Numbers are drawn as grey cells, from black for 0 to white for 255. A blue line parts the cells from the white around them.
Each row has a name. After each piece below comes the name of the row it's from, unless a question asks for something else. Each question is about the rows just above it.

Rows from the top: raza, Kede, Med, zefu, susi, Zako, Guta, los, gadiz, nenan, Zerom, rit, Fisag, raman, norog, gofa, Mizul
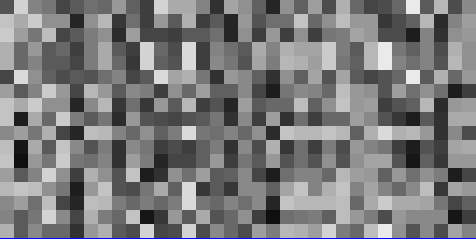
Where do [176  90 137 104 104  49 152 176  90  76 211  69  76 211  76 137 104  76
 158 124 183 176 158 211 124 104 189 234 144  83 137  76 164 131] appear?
Mizul
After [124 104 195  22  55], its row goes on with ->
[152  90 170  83 104 144  62  15 111 118 124  96 189 152 124  76 152 137
 137 137  22  62]
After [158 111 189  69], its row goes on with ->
[ 37 189 183 124 104 124 104 124 218 118 104 131 111 137  37 195 183 183
 183 189 104 170 203 170 170 164 118  69  96]
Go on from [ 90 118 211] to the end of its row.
[137  69 176 124 104 195  22  55 152  90 170  83 104 144  62  15 111 118
 124  96 189 152 124  76 152 137 137 137  22  62]
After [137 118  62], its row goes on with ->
[ 76  62  96 124  49 137  76 176  55 111  62 124  76 152 131 118  62  29
  83  62 164 170]
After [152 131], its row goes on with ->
[118  62  29  83  62 164 170]
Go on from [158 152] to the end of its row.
[ 96 152 111 144 124  29  69]

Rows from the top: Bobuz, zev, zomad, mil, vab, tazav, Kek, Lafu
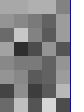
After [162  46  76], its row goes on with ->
[148  84]
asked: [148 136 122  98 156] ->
zev
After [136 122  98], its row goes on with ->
[156]
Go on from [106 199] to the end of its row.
[130  90 156]
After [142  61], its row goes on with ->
[ 90 184]
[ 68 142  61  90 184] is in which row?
Kek

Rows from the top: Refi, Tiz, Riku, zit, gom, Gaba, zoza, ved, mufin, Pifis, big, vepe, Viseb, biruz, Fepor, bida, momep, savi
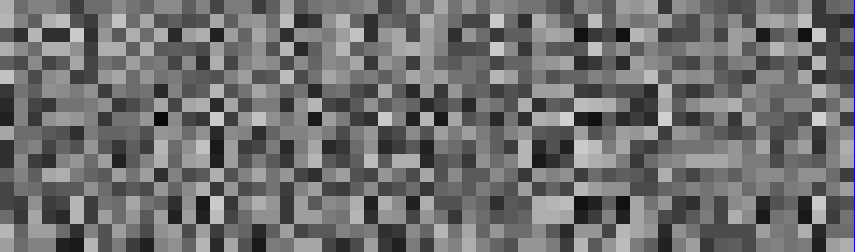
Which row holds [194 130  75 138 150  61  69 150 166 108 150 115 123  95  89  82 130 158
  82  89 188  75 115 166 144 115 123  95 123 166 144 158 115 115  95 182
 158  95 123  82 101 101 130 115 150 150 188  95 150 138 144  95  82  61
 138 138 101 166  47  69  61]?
Gaba
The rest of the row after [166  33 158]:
[ 82 123  89  55 138 182  89  69  95 188  89 174 174  41  82  95  55 144
 108 130 182  25  47  75 188 174 166 123  55 108 130 138 166 166 166 150
 123 123  75 108 101  89 130 166]
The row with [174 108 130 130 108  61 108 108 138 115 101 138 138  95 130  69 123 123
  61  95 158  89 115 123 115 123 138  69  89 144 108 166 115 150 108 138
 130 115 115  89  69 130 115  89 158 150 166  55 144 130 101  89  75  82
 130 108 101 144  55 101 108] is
Refi

